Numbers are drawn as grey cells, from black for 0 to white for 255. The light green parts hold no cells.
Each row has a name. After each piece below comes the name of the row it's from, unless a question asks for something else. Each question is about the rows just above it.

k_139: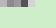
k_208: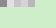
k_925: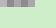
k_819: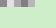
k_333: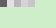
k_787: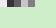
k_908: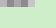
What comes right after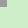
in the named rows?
[83]
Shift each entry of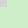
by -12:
[200]
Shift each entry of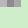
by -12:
[171 128 156]

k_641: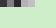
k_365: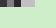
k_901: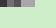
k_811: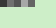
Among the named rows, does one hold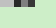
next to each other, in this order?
no
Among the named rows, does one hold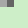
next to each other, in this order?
yes
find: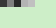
k_641
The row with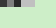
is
k_365
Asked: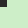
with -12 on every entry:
[29]
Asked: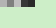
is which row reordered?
k_641
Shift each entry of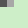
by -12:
[ 72 155]

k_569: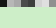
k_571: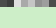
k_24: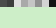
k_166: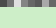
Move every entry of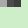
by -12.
[157  63  49]
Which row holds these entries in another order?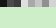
k_24
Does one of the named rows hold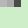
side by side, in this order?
yes

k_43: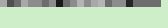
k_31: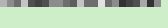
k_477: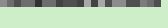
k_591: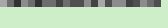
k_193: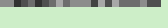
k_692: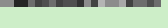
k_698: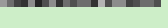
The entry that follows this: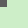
[196]
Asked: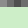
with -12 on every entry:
[128  97  67  97]
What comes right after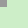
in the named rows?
[109]
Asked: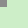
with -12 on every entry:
[128]
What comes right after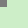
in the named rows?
[109]
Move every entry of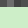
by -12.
[67 97 54 67]

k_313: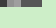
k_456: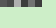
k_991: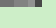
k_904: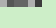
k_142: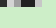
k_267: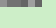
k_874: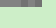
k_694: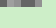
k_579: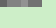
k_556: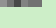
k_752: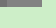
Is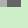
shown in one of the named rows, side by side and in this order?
no
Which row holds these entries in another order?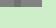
k_752
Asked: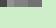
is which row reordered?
k_991

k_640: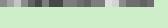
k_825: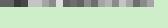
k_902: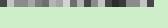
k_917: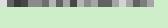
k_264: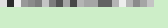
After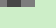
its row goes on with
[110  98 125 125 223 211 139 110 110  98 110]
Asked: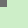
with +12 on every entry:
[122]
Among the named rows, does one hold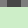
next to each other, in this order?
yes
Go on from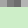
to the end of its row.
[165 211 110 180  71 139 196  71  44  58 139 139 196  71]
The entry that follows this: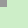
[139]
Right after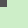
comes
[165]

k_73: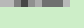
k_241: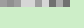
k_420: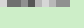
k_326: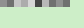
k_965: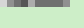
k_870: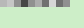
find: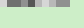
k_420
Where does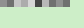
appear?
k_326
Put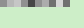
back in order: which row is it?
k_870
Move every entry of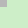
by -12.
[172]
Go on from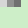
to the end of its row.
[ 86 172 112 112 112 112 144]
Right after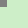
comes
[70]
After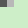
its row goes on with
[214 184 144 144]

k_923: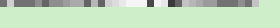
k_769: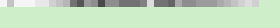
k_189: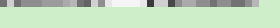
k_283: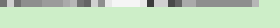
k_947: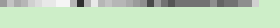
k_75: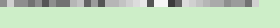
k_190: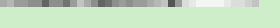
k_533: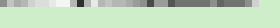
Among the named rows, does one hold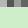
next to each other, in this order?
no
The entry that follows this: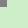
[220]
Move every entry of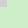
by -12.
[196]
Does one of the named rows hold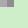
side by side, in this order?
yes

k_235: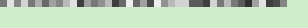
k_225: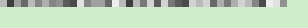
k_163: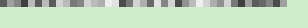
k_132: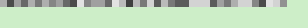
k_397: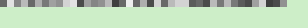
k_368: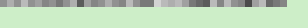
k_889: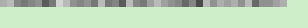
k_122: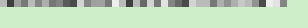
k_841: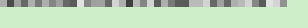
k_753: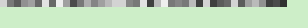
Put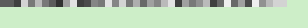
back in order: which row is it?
k_235
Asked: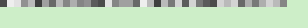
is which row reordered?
k_225
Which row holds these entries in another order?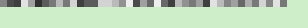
k_235
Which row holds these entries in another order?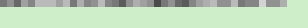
k_368
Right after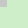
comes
[186]

